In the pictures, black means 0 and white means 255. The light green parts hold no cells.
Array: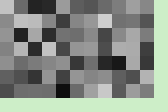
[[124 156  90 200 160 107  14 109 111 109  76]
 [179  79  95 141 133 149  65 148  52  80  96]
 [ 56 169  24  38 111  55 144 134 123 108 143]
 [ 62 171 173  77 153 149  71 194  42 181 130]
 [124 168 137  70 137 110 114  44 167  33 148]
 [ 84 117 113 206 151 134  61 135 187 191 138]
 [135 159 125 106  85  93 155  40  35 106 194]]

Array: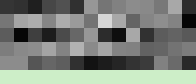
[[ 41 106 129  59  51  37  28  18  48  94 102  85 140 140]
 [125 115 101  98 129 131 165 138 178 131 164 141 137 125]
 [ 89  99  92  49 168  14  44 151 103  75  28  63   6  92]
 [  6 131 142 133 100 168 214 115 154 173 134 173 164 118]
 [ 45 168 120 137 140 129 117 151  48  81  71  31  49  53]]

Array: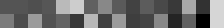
[[214   0  97  36 136  68  62 155  64 184  56  99  82 155  76 123]
 [214  50 168  57  73  92  66  90 136  96 205 186  86  79  84  84]]

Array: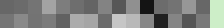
[[121  85 133  32 135 185 198 107 166 172  97 123 115 137 117]
 [103 151 115 108  20 144  87 131 100 110 125 163 116 107 103]]

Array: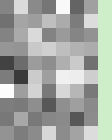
[[220 163 140 215 139 125 147]
 [140  87 138 135 121 168 120]
 [138 159 143  87 142 122 125]
 [121 182 215 121 211 158 252]
 [206 237 240 159 203  58 124]
 [113 202 175 142 156 108  66]
 [172 178 190 208 201 148 150]
 [146 133 154 131 218 170 131]
 [220 124 171 191 157 165 113]
 [160 100 249 118 138 219 132]]

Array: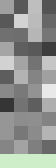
[[104 127 163 133]
 [180 139 120 150]
 [131 143 141 150]
 [175  94 115  53]
 [233 147 121 137]
 [160 132 179  93]
 [198 115 164 210]
 [ 61  89  95 165]
 [118 182 110 112]
 [103 187 211  88]
 [ 84 190  88 160]]

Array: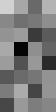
[[134 125 153  71]
 [148  69 171 124]
 [147 118 107  88]
 [ 42 152  82 156]
 [100 143   5 169]
 [ 91  58 156 147]
 [142 120 112 136]
 [180 105 167 209]]

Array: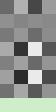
[[147  88 167 113]
 [ 74 234  44 160]
 [149 105 160 128]
 [ 86 234  51 170]
 [140 108 150 121]
 [137 141 133 144]
 [156  71 177 106]]

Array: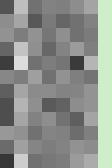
[[171 155 124 120 113 205  55]
 [140 146 131 125 133 160 107]
 [127 109 129 132 113 145 152]
 [164  95 114 142 130 165  78]
 [147 141  98  90 143 180  78]
 [147 132 131 140 139 165  95]
 [116 127 146 113 159 125 135]
 [181  58 117 125 113 220  61]
 [127 155 131 103 143 195 101]
 [123 113 143 118 146 125 146]
 [130 113 102 122  88 165 141]
 [164 141 127 130 113 190  84]]
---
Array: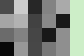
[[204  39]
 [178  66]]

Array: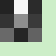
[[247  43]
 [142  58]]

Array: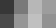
[[121 183]
 [150 192]]

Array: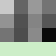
[[101 153]
 [ 81 132]]

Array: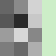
[[138 211]
 [ 42 200]]

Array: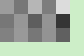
[[119 182]
 [151  94]]

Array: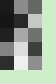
[[139 102]
 [ 40 199]]
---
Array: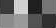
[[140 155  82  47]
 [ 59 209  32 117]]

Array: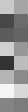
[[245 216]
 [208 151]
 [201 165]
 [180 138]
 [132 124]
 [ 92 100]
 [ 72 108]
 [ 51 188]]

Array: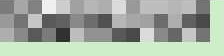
[[174 137  89 123  49 190 145 145  89  73 219 137 102 198 115]
 [153 115 198  89  96 137 108  81 182 167 161 108 174  96  73]
 [123 167 129 240 205 161 182 174 219 153 190 190 182 190 115]]

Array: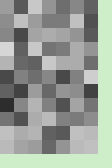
[[214  97 200 116 123 172 148]
 [192 172 180  97  89 192 186]
 [186 164 156 104 148 186 192]
 [180 104  97 200 172 172 110]
 [156  89 200 148 110 135  97]
 [141 192 156 123 123 192  81]
 [135  73 164 172 164 148  89]
 [116  81 172 186 129 123 141]
 [ 97  66 156 104 148 141  66]
 [ 73 129 110 135  73 129 206]
 [ 45 135 180 129  81 164 116]]

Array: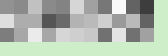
[[222 173 173  85 106 179 186 207 154 186  99]
 [146 138 193 138 131 214 161 119 248  99  61]
 [125 167 235 167 214 207 200 113 228 113 161]]

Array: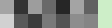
[[209  89  59 121  83 141 133]
 [164  51 157 105  38 164  97]]

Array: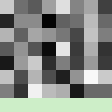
[[202 111  90 160 223 132 166  64]
 [194  78 180  78  31 147 248 202]
 [180  97 166 147 119  71 194 126]
 [126  51 241 187 174  24 105 105]
 [ 90 147  84  11 229  58 174  51]
 [ 37 139 139   4  97 111 187 105]
 [ 24 154 202  45 126  64 154  58]]
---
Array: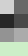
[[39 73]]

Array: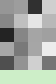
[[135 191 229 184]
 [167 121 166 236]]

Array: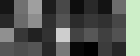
[[ 40 107 142  47  84  43  56  49  71]
 [ 86  78  85  40 120   8   1  60  38]]

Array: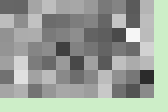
[[189 142 194 108 111 125 132 102 197  93 189]
 [148 160 133 141  63 130 117 100 120 106 210]
 [113 224 162 187 137 109 135 188 144 119  43]]

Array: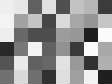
[[243 162 196  70 218 166 149 198]
 [ 41 120 243  97 145  58 251 169]
 [113 217 111  49 222 160 241  31]]

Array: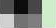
[[208 114 126]]

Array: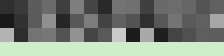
[[ 25  50  91 144  38  88 124  67  97  83  47  87 116  90  96 166]]

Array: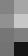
[[145 199]
 [115  21]]
